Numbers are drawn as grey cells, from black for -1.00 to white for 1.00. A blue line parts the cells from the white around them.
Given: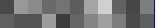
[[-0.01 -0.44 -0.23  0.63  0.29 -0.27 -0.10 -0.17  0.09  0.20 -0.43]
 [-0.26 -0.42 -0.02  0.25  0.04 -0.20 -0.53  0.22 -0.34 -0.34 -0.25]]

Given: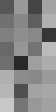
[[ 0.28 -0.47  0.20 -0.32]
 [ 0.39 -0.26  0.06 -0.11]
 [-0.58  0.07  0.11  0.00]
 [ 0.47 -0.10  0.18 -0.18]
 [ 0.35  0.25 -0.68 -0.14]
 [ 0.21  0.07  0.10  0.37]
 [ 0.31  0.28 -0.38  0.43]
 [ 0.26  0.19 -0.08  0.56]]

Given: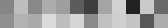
[[-0.18  0.58 -0.74  0.65  0.29 -0.52 -0.28  0.24  0.35  0.07  0.49  0.05]
 [ 0.35 -0.32  0.54  0.62  0.51  0.08  0.67  0.49  0.71  0.33  0.40  0.13]]

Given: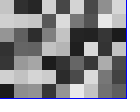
[[ 0.68  0.12 -0.43  0.66 -0.44  0.65 -0.70 -0.62  0.54]
 [ 0.54  0.81 -0.35 -0.07  0.72 -0.31  0.55  0.59  0.63]
 [-0.79 -0.58 -0.73 -0.72  0.53  0.00 -0.65 -0.25  0.17]
 [ 0.52 -0.60  0.70 -0.76  0.42  0.52 -0.22 -0.21 -0.61]
 [-0.42  0.35 -0.56 -0.20 -0.60 -0.78  0.30  0.20 -0.58]
 [-0.48 -0.07  0.71 -0.42 -0.66  0.60  0.67  0.52  0.63]
 [-0.26 -0.11  0.53  0.83  0.17 -0.58  0.15  0.11 -0.79]]

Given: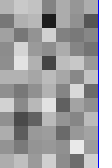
[[ 0.36  0.18  0.35  0.03  0.52  0.58  0.41]
 [-0.33  0.14  0.35 -0.78  0.44  0.38 -0.07]
 [ 0.06 -0.05  0.01  0.64  0.15 -0.07  0.26]
 [-0.10  0.04  0.35  0.11  0.21  0.66  0.10]
 [ 0.20  0.57  0.48 -0.46  0.39  0.77  0.11]
 [ 0.52  0.07  0.31  0.47  0.30  0.40  0.40]
 [-0.16  0.70  0.04  0.40  0.13 -0.06  0.12]
 [ 0.12  0.28 -0.25  0.77  0.44  0.08  0.65]
 [ 0.47  0.05  0.16  0.46 -0.24 -0.42  0.13]
 [ 0.28  0.19 -0.17  0.23  0.20 -0.27  0.36]
 [ 0.22  0.83  0.13  0.19  0.16 -0.04  0.15]
 [ 0.62 -0.15  0.10  0.62  0.21  0.50  0.36]]

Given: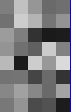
[[-0.13 -0.17  0.18  0.51 -0.01]
 [ 0.15 -0.08  0.41  0.61 -0.11]
 [-0.78 -0.80 -0.61 -0.01  0.22]
 [ 0.01  0.59 -0.25 -0.12  0.16]
 [ 0.71  0.19  0.61 -0.80  0.45]
 [-0.60 -0.16 -0.46 -0.09 -0.10]
 [ 0.28 -0.17  0.06  0.26  0.06]
 [-0.78 -0.36 -0.41  0.16 -0.06]]
